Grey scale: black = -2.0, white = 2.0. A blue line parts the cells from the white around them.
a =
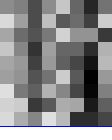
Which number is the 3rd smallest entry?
-1.7
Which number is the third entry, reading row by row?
-0.8
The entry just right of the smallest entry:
0.4
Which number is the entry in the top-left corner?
0.2
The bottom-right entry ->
-0.9
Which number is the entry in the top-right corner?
-0.2
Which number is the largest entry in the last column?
1.2
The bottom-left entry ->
1.4
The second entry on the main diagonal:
0.5
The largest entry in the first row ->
1.1
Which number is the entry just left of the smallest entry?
-0.6
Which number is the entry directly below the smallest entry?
-1.9
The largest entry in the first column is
1.5
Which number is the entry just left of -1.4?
-0.4
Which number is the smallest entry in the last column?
-1.1
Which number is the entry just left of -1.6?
0.6
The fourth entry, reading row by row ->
0.2

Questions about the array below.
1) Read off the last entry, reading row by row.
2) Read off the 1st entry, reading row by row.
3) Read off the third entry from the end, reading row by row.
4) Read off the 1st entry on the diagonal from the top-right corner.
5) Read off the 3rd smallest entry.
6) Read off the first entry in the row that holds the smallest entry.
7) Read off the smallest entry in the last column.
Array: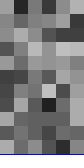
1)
0.1
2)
0.5
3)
-0.7
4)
0.8
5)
-1.3
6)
-0.8
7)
-1.1

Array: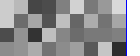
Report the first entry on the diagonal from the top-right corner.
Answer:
1.4
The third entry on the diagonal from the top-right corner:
-0.1
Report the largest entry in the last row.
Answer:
1.1
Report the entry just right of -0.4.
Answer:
0.7
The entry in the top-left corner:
1.2
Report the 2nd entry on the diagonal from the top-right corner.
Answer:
-0.2
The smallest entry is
-1.3
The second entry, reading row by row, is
0.9
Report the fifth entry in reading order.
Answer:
0.0
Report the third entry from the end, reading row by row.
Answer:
-0.6
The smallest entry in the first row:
-0.9

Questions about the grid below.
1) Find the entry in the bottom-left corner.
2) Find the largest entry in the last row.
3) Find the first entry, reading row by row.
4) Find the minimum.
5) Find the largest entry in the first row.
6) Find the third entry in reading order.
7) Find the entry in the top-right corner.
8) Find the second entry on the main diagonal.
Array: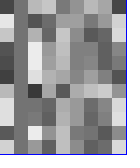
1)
1.3
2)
1.4
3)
-0.9
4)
-1.1
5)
1.1
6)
0.9
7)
-0.9
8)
-0.2

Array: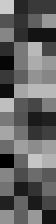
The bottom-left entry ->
0.3
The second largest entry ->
1.1
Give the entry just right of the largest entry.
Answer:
-1.4
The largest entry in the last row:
0.4
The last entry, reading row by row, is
-1.7
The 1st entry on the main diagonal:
1.2
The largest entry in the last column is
0.9
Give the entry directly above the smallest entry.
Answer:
-0.3
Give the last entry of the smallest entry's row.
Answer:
0.8
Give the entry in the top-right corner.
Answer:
-1.1
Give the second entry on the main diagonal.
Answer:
-1.2
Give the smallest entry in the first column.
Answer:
-2.0
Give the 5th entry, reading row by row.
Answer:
-0.7

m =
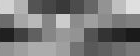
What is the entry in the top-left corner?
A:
1.3
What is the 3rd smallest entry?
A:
-1.4
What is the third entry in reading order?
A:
-0.7
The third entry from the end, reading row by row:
-0.5
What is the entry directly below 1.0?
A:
-0.1
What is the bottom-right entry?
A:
-0.1
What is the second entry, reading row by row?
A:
0.8
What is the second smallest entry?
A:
-1.5
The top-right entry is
1.5
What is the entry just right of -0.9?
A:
-1.1
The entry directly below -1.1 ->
1.2
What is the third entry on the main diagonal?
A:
-0.5

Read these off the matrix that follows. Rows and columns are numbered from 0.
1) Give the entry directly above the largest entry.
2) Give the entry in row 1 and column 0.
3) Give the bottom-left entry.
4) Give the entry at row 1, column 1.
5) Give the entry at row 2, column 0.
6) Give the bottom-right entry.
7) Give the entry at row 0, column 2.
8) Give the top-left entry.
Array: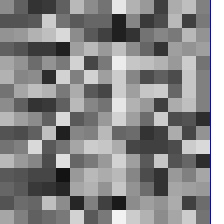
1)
-1.6
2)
-0.7
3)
0.6
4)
-0.7
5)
0.3
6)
-0.2
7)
-1.2
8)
0.2

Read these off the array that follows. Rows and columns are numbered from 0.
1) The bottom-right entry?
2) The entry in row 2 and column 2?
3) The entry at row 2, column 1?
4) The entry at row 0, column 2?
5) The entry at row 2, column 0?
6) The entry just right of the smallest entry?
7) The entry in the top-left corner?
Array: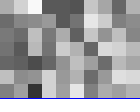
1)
0.8
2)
1.0
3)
-0.3
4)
1.9
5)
-0.1
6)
1.3
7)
0.7

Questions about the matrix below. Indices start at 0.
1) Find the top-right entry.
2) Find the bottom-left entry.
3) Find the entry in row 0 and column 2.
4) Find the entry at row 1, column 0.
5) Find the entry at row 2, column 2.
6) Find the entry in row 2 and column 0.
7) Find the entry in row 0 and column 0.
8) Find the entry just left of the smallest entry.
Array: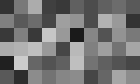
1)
-0.6
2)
-0.6
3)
0.7
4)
0.0
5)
-1.1
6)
-1.1
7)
-1.2
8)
0.4
